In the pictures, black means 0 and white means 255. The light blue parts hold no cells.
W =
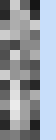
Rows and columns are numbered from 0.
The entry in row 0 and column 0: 51
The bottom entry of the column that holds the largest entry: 126
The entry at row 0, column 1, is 204
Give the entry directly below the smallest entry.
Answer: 51
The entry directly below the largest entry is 223
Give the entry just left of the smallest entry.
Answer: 99
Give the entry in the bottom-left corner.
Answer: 117
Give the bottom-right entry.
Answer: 79
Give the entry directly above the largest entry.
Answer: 223

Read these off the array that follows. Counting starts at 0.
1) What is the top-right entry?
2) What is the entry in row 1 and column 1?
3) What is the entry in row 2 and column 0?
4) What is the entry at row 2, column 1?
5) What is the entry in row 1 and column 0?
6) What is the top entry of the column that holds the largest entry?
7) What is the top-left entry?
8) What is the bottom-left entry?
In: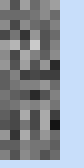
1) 159
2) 107
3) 139
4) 72
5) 107
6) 107
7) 150
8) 129

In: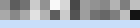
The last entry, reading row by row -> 19
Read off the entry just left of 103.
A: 114
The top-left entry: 146
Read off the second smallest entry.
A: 72
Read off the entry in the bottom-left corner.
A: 169
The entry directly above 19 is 191
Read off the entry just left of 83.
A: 203

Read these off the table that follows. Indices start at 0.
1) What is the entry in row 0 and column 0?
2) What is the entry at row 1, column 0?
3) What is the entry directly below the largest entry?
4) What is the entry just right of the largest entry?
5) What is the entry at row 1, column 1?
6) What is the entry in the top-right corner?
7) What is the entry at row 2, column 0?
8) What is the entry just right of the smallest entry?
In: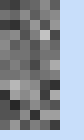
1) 72
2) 115
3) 126
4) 72
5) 103
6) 94
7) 61
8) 94

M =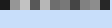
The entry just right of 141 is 39
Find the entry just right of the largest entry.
88

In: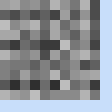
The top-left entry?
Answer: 158
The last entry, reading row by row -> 119
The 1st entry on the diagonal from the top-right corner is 76
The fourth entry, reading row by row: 147
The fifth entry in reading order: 119
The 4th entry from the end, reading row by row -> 138
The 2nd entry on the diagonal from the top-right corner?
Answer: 147
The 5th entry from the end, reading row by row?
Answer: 138
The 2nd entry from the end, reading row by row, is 179
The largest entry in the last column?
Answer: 167
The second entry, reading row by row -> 167
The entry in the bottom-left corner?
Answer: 179
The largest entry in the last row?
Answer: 189

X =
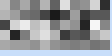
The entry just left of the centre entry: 212
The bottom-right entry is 125
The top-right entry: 46
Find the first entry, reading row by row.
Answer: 191
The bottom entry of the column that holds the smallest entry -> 146
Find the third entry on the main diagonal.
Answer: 235
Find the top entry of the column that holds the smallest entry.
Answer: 97
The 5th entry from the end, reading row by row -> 134
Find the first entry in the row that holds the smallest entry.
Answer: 180
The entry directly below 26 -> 116
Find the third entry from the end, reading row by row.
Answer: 134
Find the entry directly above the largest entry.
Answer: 88
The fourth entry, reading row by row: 116
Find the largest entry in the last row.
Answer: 180
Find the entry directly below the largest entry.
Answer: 168
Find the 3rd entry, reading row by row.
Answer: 168
